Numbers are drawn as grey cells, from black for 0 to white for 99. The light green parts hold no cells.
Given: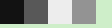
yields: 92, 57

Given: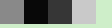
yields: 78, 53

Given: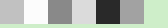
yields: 98, 85

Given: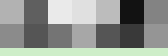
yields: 91, 87

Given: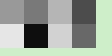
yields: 89, 82

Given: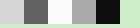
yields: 97, 83

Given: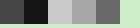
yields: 78, 65

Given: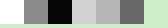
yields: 99, 82

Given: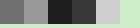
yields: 80, 59

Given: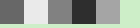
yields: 91, 64
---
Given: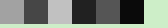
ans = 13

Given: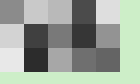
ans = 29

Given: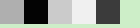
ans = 93

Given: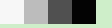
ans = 1

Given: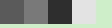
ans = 88

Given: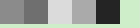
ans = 66

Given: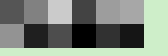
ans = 26
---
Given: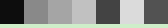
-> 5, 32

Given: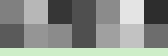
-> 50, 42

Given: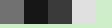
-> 44, 87

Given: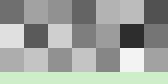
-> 43, 63

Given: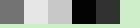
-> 45, 19

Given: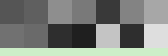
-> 33, 86

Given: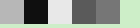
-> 71, 46

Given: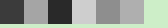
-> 23, 68

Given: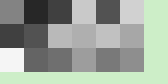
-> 51, 55

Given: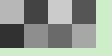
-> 71, 65
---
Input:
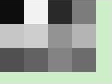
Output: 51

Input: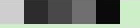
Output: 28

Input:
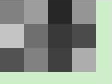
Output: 25

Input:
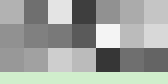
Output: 80

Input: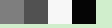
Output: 96

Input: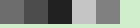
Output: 13

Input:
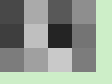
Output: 78

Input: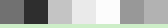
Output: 76

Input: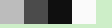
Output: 6

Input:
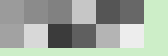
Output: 23
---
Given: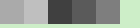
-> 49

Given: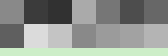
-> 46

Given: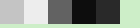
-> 16

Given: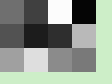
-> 32

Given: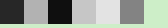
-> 88

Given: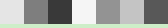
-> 57
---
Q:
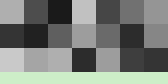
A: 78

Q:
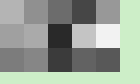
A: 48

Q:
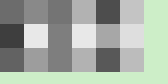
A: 38

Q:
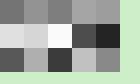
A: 34

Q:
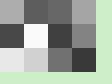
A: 90

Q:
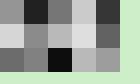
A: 42

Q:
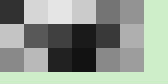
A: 53
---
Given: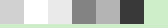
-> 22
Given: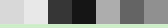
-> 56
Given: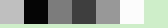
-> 98
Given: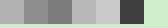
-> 25
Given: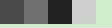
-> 80
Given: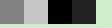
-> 13
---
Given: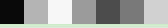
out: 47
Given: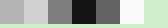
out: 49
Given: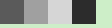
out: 62
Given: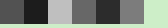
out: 32
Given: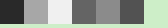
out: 39
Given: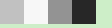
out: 75
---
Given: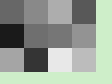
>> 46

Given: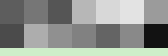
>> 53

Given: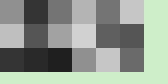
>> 37

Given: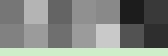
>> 32

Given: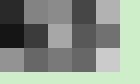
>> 34

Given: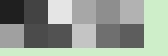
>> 43
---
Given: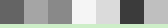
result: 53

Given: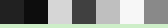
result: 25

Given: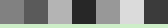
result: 35

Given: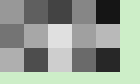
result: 26

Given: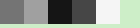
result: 45

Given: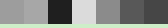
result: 34
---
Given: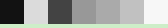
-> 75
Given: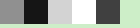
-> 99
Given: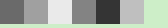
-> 20
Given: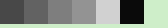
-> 81
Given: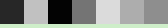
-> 67
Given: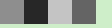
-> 76
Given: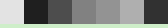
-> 68
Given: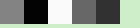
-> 40
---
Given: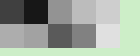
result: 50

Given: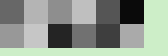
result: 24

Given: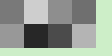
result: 29

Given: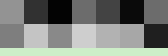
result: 65

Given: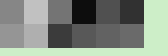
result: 38

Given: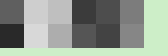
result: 26

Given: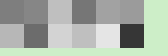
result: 89

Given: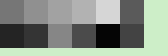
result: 2
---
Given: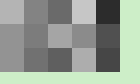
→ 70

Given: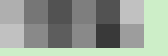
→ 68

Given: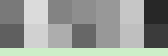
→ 47

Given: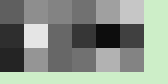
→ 37

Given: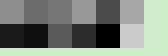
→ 55

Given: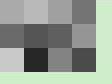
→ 66
